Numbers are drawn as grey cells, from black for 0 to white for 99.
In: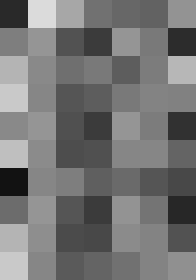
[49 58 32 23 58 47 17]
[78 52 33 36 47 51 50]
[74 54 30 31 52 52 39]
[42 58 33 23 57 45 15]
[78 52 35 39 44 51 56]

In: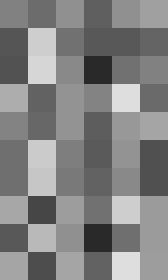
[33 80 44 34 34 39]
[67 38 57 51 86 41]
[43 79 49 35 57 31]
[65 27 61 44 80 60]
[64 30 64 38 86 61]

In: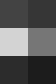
[82 46]

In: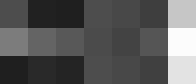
[48 39 34 29 26 33 98]

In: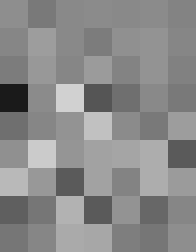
[52 61 53 48 56 57 52]
[10 54 81 33 43 53 47]
[56 79 58 63 64 67 35]
[37 46 69 35 57 40 52]

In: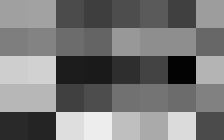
[49 51 42 39 59 55 55 40]
[71 71 25 30 44 45 42 50]

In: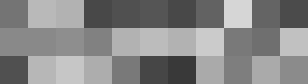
[53 53 55 50 69 73 69 79 47 43 75]

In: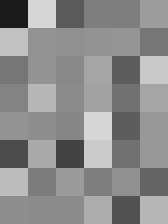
[75 57 56 57 58 46]
[51 71 54 63 44 64]
[29 66 26 79 44 59]
[55 54 54 67 32 71]
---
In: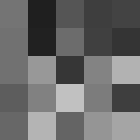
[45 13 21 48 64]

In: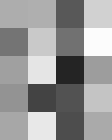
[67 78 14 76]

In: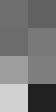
[43 47]

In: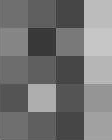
[43 22 27 58]

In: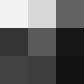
[94 35 7]

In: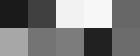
[10 45]
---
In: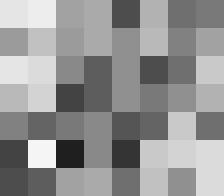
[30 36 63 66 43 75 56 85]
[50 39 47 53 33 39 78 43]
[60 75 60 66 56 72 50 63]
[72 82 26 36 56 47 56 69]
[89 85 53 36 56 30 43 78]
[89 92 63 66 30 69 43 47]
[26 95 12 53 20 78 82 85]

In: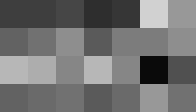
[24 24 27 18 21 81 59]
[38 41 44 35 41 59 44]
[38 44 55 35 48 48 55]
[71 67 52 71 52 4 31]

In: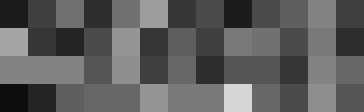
[5 14 37 40 40 58 47 47 83 40 29 55 33]
[64 21 14 29 58 21 37 25 47 44 29 47 18]
[11 25 44 18 44 61 21 29 11 29 37 51 25]
[51 51 51 33 55 25 40 18 33 33 21 51 40]

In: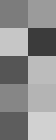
[77 23]
[48 60]
[52 70]
[33 73]
[36 81]

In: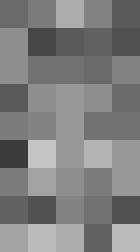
[55 27 35 38 31]
[38 31 51 44 31]
[55 44 44 41 51]
[41 48 67 51 35]
[48 51 59 44 44]
[35 55 59 55 41]
[48 63 55 48 59]
[63 73 67 38 73]
[23 76 59 70 59]

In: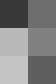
[76 37]
[22 43]
[72 50]

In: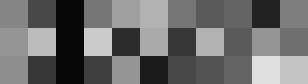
[55 21 3 25 58 10 28 32 39 87 76]
[52 28 3 46 62 69 46 35 39 13 49]
[58 73 3 79 17 66 21 69 35 58 43]

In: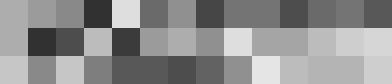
[67 19 30 73 23 60 67 56 86 64 64 73 80 83]
[77 53 77 49 34 34 30 38 56 89 73 70 70 80]
[67 60 53 19 86 41 56 27 45 45 30 41 45 34]
